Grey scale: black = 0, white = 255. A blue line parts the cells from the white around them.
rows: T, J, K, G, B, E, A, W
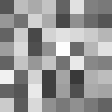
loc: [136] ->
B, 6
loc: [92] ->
W, 1

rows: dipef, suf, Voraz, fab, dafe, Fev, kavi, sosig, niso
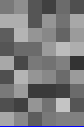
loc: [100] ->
Voraz, 4
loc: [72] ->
dafe, 1

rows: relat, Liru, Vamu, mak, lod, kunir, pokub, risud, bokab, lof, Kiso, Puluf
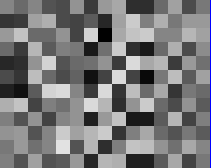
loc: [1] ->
Vamu, 7
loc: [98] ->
kunir, 5
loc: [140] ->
mak, 14

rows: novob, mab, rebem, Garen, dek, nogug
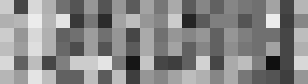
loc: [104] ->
Garen, 4
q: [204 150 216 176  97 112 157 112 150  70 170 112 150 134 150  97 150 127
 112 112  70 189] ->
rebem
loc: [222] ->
Garen, 2
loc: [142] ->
Garen, 16
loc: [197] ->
dek, 10
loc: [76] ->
Garen, 5

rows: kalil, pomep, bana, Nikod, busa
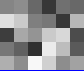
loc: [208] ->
busa, 3
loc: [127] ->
pomep, 2
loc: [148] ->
bana, 2

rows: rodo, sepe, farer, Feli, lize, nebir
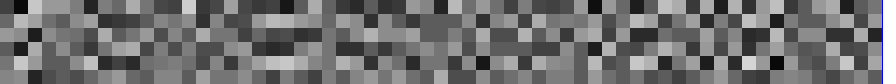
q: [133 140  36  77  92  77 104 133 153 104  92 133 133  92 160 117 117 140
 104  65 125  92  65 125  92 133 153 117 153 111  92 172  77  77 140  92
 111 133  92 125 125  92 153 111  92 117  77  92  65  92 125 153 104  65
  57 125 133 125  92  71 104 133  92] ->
nebir
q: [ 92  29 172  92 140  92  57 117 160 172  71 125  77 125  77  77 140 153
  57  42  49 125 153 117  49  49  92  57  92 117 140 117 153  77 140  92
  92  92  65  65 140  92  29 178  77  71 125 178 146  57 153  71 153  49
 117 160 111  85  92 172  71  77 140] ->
Feli
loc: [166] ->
lize, 62
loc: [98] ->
rodo, 23
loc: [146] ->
Feli, 48
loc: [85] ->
Feli, 57

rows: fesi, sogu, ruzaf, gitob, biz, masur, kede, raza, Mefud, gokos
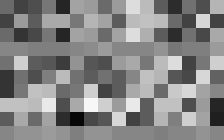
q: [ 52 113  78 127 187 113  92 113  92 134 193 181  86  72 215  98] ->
masur
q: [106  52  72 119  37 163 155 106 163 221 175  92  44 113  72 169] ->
ruzaf
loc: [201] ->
kede, 12
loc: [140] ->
gitob, 6
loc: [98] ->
masur, 15
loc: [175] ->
ruzaf, 10
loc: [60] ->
biz, 4

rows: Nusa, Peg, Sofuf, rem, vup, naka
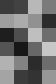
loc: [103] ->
rem, 2
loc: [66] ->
Nusa, 1
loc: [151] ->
naka, 3

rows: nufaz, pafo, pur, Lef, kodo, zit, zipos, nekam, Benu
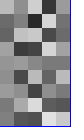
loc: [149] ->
kodo, 0
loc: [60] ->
Lef, 1
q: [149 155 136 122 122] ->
kodo
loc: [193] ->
pur, 1
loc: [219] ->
nekam, 2
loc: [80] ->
Benu, 2
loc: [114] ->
pafo, 4

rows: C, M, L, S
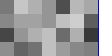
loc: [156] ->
S, 4
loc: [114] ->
S, 2
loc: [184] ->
C, 5

